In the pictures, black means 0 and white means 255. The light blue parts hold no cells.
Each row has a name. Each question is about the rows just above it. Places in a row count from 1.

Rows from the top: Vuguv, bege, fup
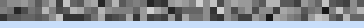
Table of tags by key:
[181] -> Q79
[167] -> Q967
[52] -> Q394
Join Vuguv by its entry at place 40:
Q79
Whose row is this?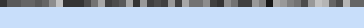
fup
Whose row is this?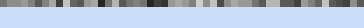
Vuguv
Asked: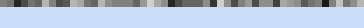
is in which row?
bege

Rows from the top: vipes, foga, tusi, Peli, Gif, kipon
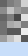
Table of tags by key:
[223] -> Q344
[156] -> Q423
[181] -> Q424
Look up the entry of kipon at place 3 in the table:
Q344
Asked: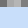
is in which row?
Peli
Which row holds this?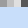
kipon

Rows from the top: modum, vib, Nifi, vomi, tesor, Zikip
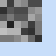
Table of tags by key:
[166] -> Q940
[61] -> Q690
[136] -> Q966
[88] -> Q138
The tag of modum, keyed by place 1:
Q940
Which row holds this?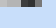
tesor
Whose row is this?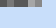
Nifi

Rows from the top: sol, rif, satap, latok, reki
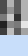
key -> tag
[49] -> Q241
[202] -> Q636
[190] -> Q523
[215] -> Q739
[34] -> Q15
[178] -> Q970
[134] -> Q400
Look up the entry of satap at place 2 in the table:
Q636
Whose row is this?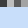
reki
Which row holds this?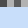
sol

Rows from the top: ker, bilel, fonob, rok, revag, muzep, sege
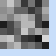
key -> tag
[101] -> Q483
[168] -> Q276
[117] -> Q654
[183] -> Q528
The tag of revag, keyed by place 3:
Q483
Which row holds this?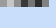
ker
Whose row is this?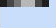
rok

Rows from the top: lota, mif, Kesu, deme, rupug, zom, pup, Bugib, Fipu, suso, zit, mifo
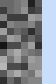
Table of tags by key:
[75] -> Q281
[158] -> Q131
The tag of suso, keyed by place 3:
Q281
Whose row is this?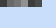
mif

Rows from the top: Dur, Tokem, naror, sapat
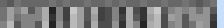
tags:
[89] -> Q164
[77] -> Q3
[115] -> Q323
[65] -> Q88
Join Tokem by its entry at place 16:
Q3
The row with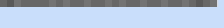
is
Dur
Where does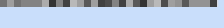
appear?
naror

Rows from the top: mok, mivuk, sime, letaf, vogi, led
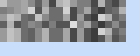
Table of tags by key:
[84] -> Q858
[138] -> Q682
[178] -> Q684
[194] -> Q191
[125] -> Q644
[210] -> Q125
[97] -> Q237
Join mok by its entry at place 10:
Q191
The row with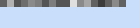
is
letaf
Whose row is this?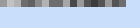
led
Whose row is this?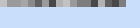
mok

